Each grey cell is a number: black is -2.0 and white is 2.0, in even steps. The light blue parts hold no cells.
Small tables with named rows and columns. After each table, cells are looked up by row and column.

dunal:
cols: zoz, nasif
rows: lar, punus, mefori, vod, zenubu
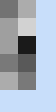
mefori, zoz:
0.5
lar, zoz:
-0.2
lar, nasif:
0.7
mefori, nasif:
-1.6
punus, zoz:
0.5
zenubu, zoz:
0.7
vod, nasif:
-0.6
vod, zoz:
-0.1
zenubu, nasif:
-0.1
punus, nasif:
1.3

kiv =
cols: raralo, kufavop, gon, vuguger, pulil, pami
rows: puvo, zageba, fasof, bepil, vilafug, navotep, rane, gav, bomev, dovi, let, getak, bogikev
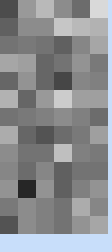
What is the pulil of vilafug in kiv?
0.1
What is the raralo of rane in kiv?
-0.2
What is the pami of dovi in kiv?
-0.2
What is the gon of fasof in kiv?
-0.2
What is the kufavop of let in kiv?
-1.4
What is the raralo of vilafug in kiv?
-0.4
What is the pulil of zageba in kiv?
0.9

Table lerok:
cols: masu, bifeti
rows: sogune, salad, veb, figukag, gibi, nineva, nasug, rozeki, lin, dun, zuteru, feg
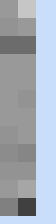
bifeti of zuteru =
0.6
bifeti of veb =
-0.3
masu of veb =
-0.3
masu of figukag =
0.4
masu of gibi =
0.4
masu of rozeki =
0.3
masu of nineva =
0.4

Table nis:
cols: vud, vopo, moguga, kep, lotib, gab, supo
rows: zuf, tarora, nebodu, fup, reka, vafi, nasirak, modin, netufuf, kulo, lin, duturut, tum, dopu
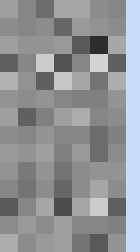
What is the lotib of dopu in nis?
-0.2
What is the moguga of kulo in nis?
0.3
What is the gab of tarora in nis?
0.3
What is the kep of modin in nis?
0.1
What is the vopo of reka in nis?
0.3
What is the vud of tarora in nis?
0.2
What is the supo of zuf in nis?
0.1
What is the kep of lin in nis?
-0.4
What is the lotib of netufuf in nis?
0.4
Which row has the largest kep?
reka

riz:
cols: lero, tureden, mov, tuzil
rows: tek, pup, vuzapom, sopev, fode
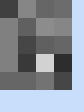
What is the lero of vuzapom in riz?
0.0
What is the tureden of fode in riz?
-0.4
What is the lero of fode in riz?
-0.4
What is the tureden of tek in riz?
0.1
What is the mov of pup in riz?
0.2
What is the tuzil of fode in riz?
-0.9
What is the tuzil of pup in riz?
0.1
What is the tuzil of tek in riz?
-0.3
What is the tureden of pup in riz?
-0.5
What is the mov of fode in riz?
-0.2
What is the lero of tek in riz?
-1.0
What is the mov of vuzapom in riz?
-0.5
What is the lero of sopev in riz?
0.0
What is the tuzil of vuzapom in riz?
-0.4
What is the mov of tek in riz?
-0.4
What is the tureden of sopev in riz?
-1.1
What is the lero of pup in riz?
0.0
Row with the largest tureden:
tek

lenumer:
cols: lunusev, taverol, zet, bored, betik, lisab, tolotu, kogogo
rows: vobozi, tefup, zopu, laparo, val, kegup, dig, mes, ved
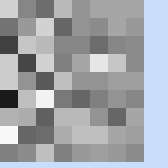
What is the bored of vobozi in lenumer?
0.9
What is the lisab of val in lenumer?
0.3
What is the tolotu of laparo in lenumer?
1.1
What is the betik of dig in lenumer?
0.9
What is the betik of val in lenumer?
0.3
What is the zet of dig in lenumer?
-0.5
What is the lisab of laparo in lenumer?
1.6
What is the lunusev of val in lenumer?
1.2
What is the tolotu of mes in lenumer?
0.6
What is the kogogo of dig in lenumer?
0.6
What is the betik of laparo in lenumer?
0.6
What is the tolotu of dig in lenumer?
-0.4
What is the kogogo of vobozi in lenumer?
0.6
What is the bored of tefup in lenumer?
-0.4
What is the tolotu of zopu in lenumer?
0.1
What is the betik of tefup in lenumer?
0.3

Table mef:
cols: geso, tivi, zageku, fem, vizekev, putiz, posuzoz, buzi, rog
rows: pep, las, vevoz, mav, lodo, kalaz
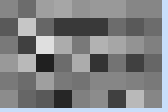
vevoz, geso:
-0.1
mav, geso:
0.4
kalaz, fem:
-1.4
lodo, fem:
-0.1
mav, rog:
-0.4
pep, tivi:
-0.3
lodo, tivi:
-0.3
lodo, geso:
-0.1

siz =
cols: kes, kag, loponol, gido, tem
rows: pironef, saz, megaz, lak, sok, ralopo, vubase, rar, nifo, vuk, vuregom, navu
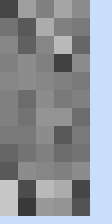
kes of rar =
-0.1
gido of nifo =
-0.3
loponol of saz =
0.7
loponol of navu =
0.4
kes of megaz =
0.1
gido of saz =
0.0
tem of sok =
-0.1
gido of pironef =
0.6
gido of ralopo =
-0.1
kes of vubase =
0.0
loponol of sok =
0.1
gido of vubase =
0.3
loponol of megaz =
0.1
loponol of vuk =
0.1
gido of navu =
0.3
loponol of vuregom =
0.9
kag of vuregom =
-0.8
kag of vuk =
0.2
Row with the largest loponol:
vuregom

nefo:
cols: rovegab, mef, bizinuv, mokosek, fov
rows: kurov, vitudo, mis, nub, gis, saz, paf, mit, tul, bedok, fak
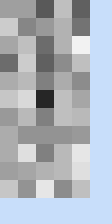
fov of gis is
0.2
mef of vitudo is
0.1
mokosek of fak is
0.2
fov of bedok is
1.5
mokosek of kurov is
1.0
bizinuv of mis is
-0.3
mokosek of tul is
0.9
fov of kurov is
-0.5
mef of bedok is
0.6
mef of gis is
0.9
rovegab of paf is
0.4
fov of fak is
1.0
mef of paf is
0.9
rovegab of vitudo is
1.2
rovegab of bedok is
0.5
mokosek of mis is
0.8
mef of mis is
1.0

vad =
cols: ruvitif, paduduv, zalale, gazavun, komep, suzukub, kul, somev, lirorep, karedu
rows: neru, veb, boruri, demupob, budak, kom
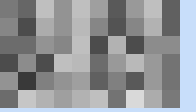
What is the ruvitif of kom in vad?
-0.3
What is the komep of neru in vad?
1.0
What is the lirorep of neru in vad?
1.0
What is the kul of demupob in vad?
0.4
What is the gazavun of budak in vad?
0.3
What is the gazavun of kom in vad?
0.5
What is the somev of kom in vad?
1.4
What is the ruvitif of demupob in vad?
-0.8
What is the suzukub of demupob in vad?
-0.3
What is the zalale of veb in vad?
0.7

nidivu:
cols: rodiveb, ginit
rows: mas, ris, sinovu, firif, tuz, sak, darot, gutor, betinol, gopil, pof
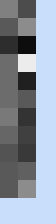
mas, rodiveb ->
0.0
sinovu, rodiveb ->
-1.3
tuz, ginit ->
-1.5
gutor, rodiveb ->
-0.4
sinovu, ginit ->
-1.8
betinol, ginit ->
-1.1
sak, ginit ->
-0.6

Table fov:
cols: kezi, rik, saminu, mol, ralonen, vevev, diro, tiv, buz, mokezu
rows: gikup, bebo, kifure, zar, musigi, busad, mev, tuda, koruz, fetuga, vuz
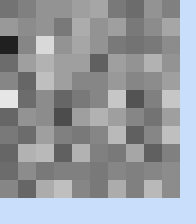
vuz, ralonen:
0.1
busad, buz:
0.0
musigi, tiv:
0.1
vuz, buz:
0.9
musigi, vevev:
0.1
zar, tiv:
0.3
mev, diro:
0.5
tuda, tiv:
-0.5
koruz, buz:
-0.5
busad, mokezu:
1.1

